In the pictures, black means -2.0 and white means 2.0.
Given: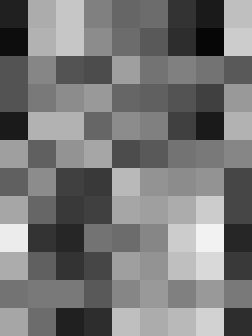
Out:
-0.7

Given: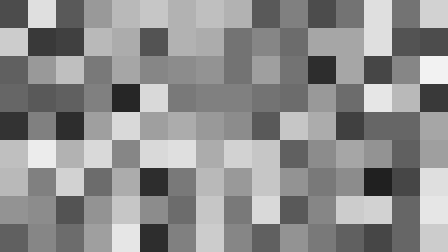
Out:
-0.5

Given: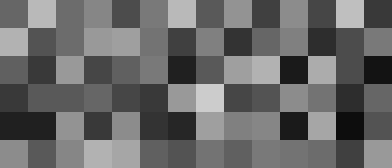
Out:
-0.5

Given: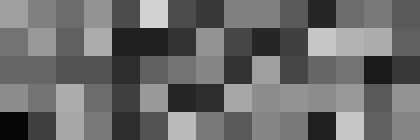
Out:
-0.4

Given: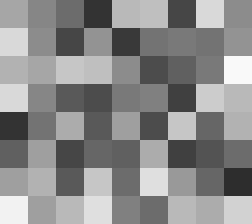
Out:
0.8

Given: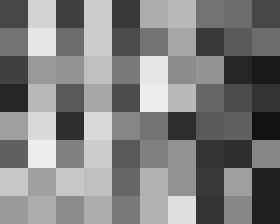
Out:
-1.0

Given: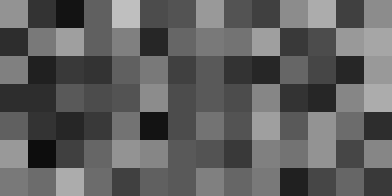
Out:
0.0
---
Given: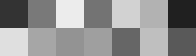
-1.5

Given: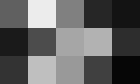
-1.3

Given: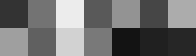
0.7

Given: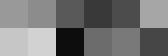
0.6

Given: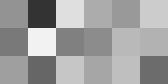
0.8

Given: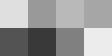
0.6

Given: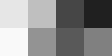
-1.5
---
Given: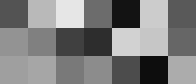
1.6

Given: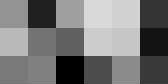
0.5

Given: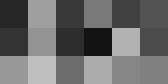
-1.1

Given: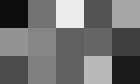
1.7

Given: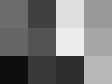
1.5

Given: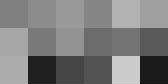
0.4

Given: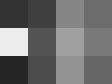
0.1

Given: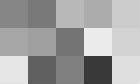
0.9

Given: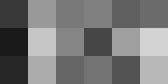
-0.1
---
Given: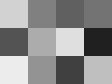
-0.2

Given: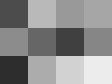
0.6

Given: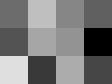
-0.5

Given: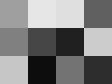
-0.5

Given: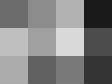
-1.6

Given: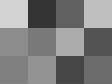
1.0
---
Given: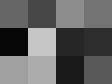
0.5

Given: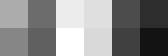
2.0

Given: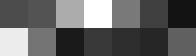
-1.1

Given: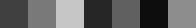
-1.4

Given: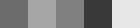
0.6

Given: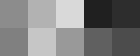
1.1

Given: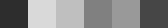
1.0

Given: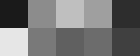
-0.1

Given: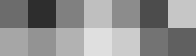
1.5

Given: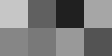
0.1
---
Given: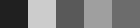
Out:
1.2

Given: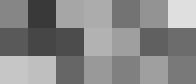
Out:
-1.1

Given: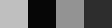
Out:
-1.9

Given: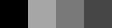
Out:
0.6

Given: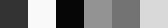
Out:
1.9

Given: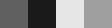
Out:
-1.6

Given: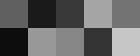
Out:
-1.6

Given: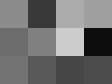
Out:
-1.1
